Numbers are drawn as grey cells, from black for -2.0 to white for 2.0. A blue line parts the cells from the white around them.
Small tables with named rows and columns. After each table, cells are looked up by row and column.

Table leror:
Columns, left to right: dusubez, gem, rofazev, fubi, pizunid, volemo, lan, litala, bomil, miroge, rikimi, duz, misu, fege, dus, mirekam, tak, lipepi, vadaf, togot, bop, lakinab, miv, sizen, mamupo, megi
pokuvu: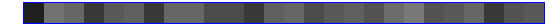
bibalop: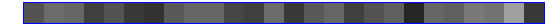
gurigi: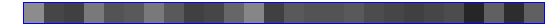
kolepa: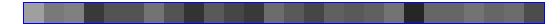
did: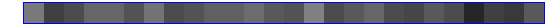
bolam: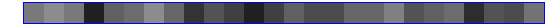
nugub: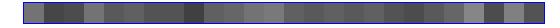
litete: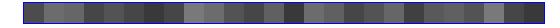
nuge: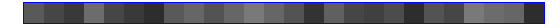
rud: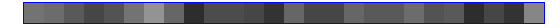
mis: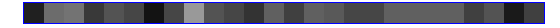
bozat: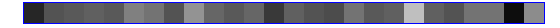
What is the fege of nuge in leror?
-0.7
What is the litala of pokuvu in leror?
-0.4
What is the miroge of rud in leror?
-0.8
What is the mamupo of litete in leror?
-0.9
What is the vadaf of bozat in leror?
-0.5
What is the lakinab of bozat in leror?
-0.7
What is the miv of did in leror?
-1.4
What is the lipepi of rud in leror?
-0.6
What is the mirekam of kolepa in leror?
-0.5
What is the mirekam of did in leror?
-0.8

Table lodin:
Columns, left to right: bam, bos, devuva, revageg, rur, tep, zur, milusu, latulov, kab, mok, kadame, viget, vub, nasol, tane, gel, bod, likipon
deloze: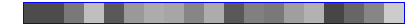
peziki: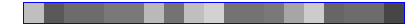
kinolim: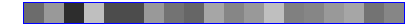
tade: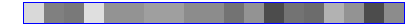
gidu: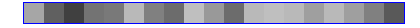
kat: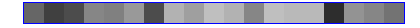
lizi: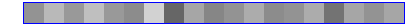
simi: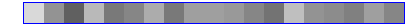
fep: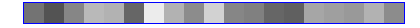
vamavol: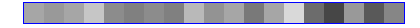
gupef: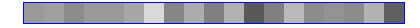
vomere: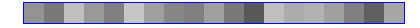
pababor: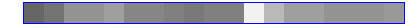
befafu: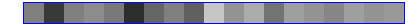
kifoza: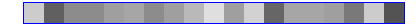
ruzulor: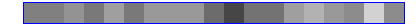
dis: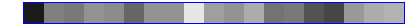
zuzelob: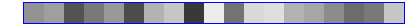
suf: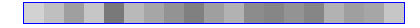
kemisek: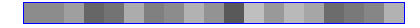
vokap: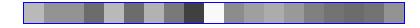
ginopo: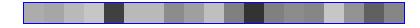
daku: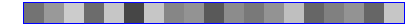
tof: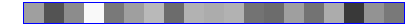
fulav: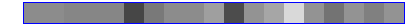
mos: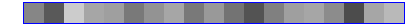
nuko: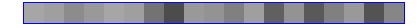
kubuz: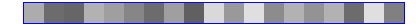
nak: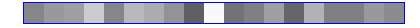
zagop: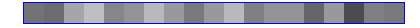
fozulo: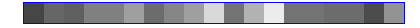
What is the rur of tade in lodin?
0.3
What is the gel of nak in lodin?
0.0
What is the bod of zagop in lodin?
0.0
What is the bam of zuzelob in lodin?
0.3
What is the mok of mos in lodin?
-0.2
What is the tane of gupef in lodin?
0.3
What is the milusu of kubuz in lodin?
0.5
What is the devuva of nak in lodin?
0.5
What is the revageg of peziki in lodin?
-0.3
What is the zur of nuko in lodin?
-0.2
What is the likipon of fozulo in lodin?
0.3
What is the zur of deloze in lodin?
0.7
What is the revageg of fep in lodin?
0.9
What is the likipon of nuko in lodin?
0.1
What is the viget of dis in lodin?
-0.2
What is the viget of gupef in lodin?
0.0
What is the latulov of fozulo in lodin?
0.5
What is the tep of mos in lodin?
-0.1
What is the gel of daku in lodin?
0.3
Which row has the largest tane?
ginopo

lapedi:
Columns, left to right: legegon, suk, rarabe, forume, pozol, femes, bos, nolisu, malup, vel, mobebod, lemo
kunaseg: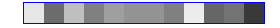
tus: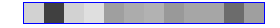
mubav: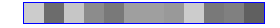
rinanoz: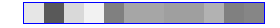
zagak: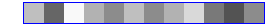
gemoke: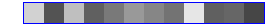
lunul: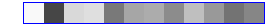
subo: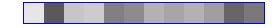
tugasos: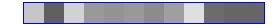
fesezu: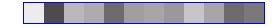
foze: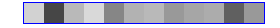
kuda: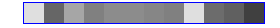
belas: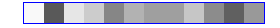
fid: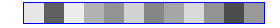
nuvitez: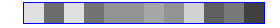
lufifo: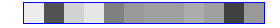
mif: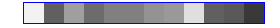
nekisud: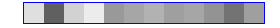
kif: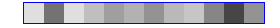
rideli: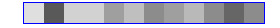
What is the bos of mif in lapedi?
0.3
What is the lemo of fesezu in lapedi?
-0.1
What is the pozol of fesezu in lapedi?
-0.3
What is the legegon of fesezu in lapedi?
1.7
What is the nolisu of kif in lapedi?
0.9
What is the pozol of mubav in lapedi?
-0.1
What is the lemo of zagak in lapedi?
0.2

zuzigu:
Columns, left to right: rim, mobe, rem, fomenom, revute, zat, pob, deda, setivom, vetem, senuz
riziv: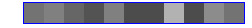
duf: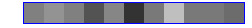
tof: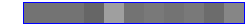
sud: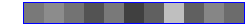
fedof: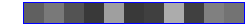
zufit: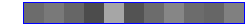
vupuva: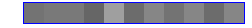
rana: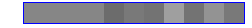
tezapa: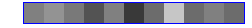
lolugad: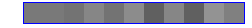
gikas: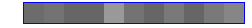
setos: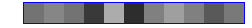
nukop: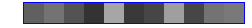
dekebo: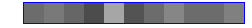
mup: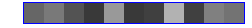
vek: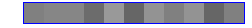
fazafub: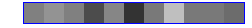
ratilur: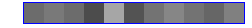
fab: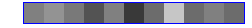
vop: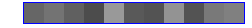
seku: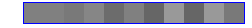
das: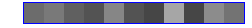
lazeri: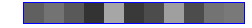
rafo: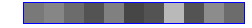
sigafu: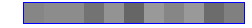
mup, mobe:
-0.1
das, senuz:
-0.2
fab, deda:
1.1
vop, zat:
-0.6
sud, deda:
1.0
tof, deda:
-0.2
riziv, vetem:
0.2
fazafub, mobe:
0.3
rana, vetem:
0.3

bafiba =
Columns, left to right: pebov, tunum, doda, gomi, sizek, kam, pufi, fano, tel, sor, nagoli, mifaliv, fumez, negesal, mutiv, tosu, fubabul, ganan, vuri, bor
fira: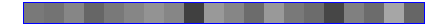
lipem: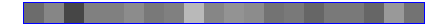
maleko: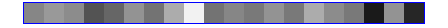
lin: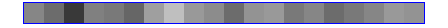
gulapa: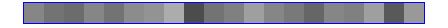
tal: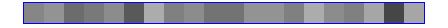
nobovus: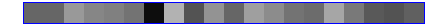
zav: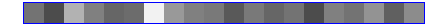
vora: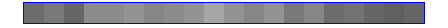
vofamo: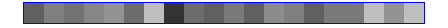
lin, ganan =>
0.1
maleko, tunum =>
0.4
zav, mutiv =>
-0.8
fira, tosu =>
-0.9
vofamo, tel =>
-0.3
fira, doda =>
0.1
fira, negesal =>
-0.1
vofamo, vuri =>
0.3
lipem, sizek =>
0.0
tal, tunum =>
0.3

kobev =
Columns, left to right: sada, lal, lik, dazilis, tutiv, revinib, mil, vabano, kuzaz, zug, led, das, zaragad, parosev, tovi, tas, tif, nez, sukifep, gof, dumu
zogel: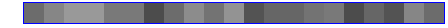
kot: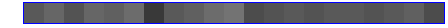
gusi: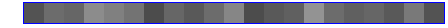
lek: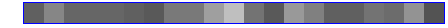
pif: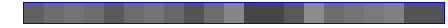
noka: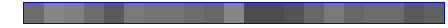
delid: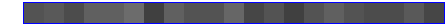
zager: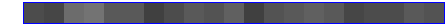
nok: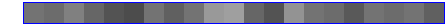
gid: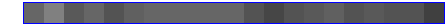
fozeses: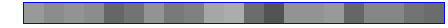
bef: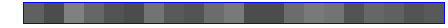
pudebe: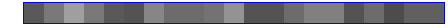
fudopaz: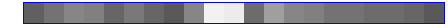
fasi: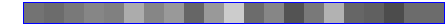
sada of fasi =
-0.2
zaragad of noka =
-0.8
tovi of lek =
0.0
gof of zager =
-0.6
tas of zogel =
-0.1
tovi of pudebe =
0.0
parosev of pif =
-0.6
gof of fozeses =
-0.2
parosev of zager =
-0.6

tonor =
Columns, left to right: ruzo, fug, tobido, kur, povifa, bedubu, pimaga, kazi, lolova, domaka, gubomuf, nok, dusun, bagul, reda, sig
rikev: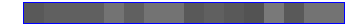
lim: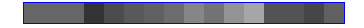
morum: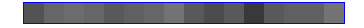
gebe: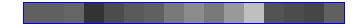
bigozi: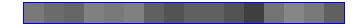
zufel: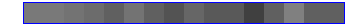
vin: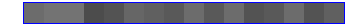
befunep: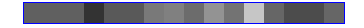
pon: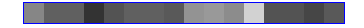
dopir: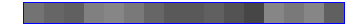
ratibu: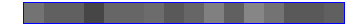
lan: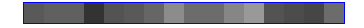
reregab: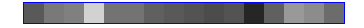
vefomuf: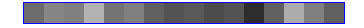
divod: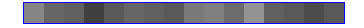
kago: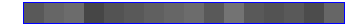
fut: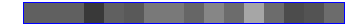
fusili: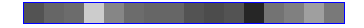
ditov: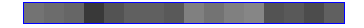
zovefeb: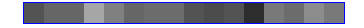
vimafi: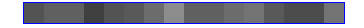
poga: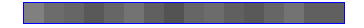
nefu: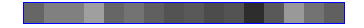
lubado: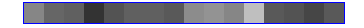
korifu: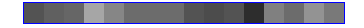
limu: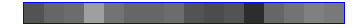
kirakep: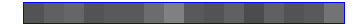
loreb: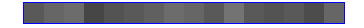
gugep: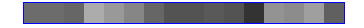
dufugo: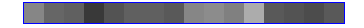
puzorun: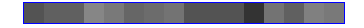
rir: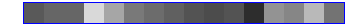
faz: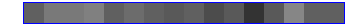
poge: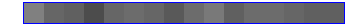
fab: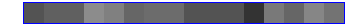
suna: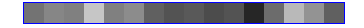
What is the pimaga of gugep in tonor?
-0.4
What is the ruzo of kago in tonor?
-0.6
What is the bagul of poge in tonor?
-0.4
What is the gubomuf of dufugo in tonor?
0.0
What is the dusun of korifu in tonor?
0.0
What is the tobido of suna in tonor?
0.0
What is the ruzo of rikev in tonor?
-0.6
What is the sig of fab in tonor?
-0.2
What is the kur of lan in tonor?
-1.2
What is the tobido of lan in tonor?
-0.5
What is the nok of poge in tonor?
-0.3
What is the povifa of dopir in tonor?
0.1
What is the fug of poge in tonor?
-0.4
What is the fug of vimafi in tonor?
-0.5
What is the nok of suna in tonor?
-1.4
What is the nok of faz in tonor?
-1.2
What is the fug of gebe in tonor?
-0.5

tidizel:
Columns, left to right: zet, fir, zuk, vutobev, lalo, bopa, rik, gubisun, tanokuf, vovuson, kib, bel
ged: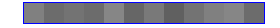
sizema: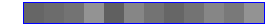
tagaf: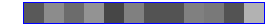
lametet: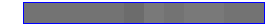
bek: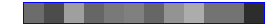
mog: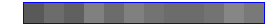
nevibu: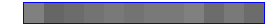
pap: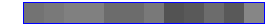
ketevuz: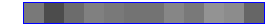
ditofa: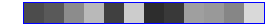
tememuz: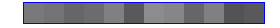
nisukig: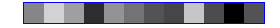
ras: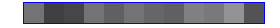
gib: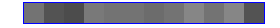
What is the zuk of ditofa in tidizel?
0.2
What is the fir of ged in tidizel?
-0.3
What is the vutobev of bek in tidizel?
-0.4
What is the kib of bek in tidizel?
-0.2
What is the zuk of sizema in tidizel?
-0.2
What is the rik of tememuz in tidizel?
0.2
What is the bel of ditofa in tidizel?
1.4
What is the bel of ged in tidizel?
-0.3
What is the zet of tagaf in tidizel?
-0.6
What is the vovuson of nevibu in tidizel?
-0.3
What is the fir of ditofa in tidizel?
-0.6
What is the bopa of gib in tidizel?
-0.2
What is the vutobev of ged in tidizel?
-0.3
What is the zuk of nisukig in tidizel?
0.5
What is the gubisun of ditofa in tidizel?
-1.1
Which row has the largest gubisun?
bek

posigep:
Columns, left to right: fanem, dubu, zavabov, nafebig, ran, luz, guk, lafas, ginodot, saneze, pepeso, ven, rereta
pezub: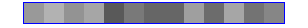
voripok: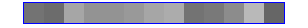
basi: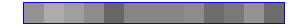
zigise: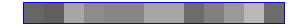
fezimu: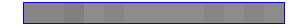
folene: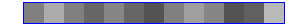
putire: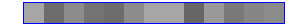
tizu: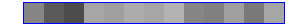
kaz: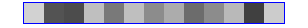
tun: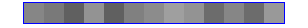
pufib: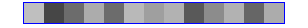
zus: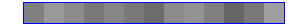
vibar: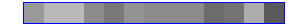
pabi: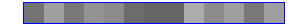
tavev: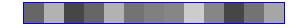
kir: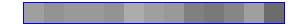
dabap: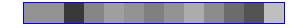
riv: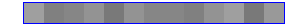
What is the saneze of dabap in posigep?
0.2
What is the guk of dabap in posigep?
0.0
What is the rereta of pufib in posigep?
0.7
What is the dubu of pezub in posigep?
0.8
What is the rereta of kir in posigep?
-0.3
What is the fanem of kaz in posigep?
1.3
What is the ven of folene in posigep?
-0.5
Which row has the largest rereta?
kaz

